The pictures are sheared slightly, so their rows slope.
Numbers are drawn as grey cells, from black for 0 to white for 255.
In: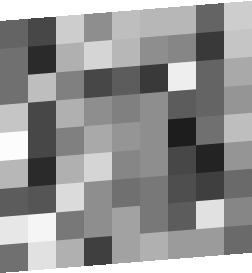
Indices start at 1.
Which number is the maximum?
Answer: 252
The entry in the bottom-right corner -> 106
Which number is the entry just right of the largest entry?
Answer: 71
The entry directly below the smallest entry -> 71
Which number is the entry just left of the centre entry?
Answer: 169
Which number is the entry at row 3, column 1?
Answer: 112
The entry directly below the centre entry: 134
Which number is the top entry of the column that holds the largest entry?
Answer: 100
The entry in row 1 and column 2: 71
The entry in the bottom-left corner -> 112
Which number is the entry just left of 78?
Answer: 120
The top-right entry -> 205
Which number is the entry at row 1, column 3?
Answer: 205
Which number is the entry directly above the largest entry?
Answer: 197
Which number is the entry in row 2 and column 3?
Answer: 176
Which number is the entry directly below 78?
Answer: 92
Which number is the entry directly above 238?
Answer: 134

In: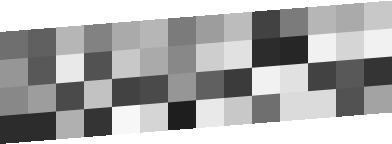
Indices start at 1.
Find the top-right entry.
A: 200
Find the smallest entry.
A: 30
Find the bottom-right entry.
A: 163
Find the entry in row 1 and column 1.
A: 111
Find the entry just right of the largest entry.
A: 213
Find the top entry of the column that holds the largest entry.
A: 170
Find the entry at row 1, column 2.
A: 96
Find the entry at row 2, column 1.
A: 150
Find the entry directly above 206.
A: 157
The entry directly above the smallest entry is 150
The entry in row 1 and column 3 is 182
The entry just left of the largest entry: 52
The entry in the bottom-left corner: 44
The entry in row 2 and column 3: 233
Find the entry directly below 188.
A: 225

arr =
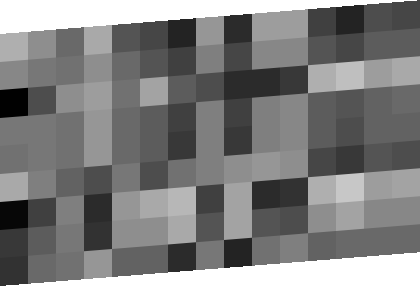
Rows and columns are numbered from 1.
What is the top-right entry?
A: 70
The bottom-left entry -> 50
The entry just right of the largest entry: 157
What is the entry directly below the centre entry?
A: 127
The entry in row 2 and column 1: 135
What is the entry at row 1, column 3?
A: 105
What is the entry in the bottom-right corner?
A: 105
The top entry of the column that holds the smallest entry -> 175
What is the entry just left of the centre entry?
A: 56
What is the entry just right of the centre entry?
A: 56
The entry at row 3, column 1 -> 1
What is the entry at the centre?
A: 127
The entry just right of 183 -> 64
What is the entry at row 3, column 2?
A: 77
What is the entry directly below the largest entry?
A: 163
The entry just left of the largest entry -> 175
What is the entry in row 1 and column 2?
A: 142
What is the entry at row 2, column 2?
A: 119
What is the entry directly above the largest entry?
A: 56

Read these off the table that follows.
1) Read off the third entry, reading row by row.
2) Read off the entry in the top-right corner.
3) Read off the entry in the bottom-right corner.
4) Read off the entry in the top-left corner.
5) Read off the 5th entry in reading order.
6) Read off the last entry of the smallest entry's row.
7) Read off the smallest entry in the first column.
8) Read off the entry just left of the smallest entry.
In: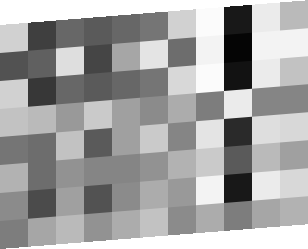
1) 103
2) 186
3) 178
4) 209
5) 103
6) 243
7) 82
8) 243

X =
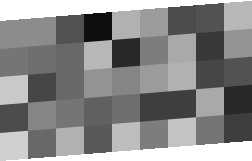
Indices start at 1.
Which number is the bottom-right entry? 62
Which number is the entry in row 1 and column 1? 140
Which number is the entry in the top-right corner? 183
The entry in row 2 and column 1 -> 117
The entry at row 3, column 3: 104
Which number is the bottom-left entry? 208
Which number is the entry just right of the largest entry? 104
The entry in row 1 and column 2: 140
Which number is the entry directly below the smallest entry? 183
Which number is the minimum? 14
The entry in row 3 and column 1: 201
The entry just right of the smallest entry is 177

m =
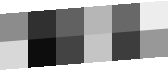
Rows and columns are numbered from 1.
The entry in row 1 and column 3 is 97
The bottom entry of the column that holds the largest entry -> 152
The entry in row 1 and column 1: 140
